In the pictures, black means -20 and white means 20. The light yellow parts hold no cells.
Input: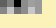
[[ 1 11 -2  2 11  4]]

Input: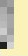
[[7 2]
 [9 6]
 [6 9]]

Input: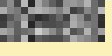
[[  7   1  -1 -10   6   8   6   4   0   5 -10  -7   1  -3   9]
 [-10  -2  -5   9 -14  -5  -8  -8  -7  -5   7   3   0  -2 -13]
 [ -9  -2  -6   9 -14  -5  -7  -8  -8  -4   7   3   1  -2 -13]]

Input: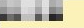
[[ 3  7  6 14 13  6 14  1  4]]

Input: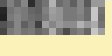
[[-14  -2   0  -1  -4  -5   0   5   3  -1  -1   1  -3  11  -2]
 [ -7  -4   1  -5  -2 -10   5   1   4   2   2   8   4   7  -2]]

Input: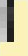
[[  7 -11]
 [  9 -14]
 [ 12 -15]]

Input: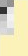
[[-12  16]
 [ 13  17]]

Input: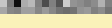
[[ 6  1  0  5  5  1  4  1 -2 -3 -2  3  4  0  2 -2]]

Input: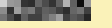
[[  2 -12   5  -3  -1  -9  -5  -6 -10 -13  -4  -2 -10]]
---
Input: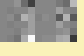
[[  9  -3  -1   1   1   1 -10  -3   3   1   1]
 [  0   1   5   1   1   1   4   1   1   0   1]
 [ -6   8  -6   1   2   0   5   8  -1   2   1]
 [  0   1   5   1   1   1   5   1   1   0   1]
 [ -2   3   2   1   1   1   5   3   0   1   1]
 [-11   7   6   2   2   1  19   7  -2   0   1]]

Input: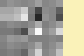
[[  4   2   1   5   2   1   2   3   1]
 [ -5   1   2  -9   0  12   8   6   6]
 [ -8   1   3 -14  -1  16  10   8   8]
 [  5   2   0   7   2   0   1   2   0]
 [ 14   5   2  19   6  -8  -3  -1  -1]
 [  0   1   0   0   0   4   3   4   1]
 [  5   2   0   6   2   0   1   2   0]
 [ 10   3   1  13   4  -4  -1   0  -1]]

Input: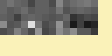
[[ -3  -1  -2  -3  -5   1  -8  -5  -5  -9  -5  -4  -2  -4]
 [ -6  -5  -4  -5  -7  -2  -6  -5  -5  -6  -3  -5  -6  -4]
 [ -9  -8 -10 -12  -4  -6  -7  -6  -5  -4  -5 -10  -6  -5]
 [-14 -16 -10 -16  -6   3  -6  -8  -2  15  -2  -6  -7   2]
 [-11  -6  -6   2  -2   2  -7  -9   3  -8  -4   0  -6  -8]]

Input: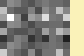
[[ -5  -3  -3  -1  -3  -7  -5   0   2  -5]
 [  1  10  -2   2  -8   0  -6  -6  -3  10]
 [ 13  -2  -1  15   2   5 -10   2  20   5]
 [ -7  -3  -3  -4  -4  -8  -4   1   2  -8]
 [  4   9  -2   5  -7  -4  -7  -7  -5   6]
 [-15  -4  -2 -12  -7 -12  -2   0  -6 -12]
 [ -6  -3  -2  -3  -4  -7  -4   0   2  -6]
 [ -3  10  -2  -2  -8   2  -7  -4   0  12]]

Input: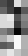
[[  5  15 -11  -8]
 [ -6 -16 -10  -4]
 [  1  -7  16  14]
 [ -1 -11  14  14]
 [ -7 -19  -4   0]
 [  8  19  13   7]
 [  8  19  -4  -6]
 [  7  11  16  12]]

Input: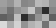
[[  3   8   9   2   1   8   3   5]
 [  1 -13   0  11   5   3  -2   3]
 [ -5   8   3  -4 -13  10  -3  -5]
 [ 10  -2  10   8   3  13   7  14]]

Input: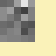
[[  4  16   5  -3  -4]
 [  0 -10  -6   5   2]
 [  0   5  -4  -1   2]
 [ -7  -6   0  -4  -3]
 [ -3  -8   1   0  -2]
 [ -2  -1   0   0   1]]

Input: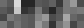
[[ -8   4  -1 -11  -5  -7  -6 -14 -14  14  -6  -3]
 [ -1  -2  -1  -7 -14  -8  -1 -10 -12  11  -8  -6]
 [ -6  -4   6  -6  -8   4   1  -6  -5  -3  -1  -9]
 [ -4  -9   3  -2 -12  -1   4  -6  -5  -2  -6  -1]]

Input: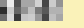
[[  3  12  -9  13   6   6  -7  17   2]
 [  8   8  -6  -1  10   3  -4  12 -13]
 [  6  10  -9   4  12  11 -11  14  -3]]
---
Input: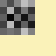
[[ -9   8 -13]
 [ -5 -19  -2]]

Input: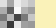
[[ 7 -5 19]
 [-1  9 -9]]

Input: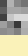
[[ -5   6   6]
 [-10  11  14]]

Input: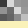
[[ 3 -3 14]
 [-6 -4  2]]

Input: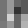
[[ -2   4 -12]
 [ -2  13  -4]]

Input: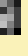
[[-12   0 -10]
 [  8   6 -10]]

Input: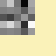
[[  0   1   0]
 [ -7 -10  -3]]

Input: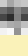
[[ -3  -6   1]
 [ -9 -13   0]]
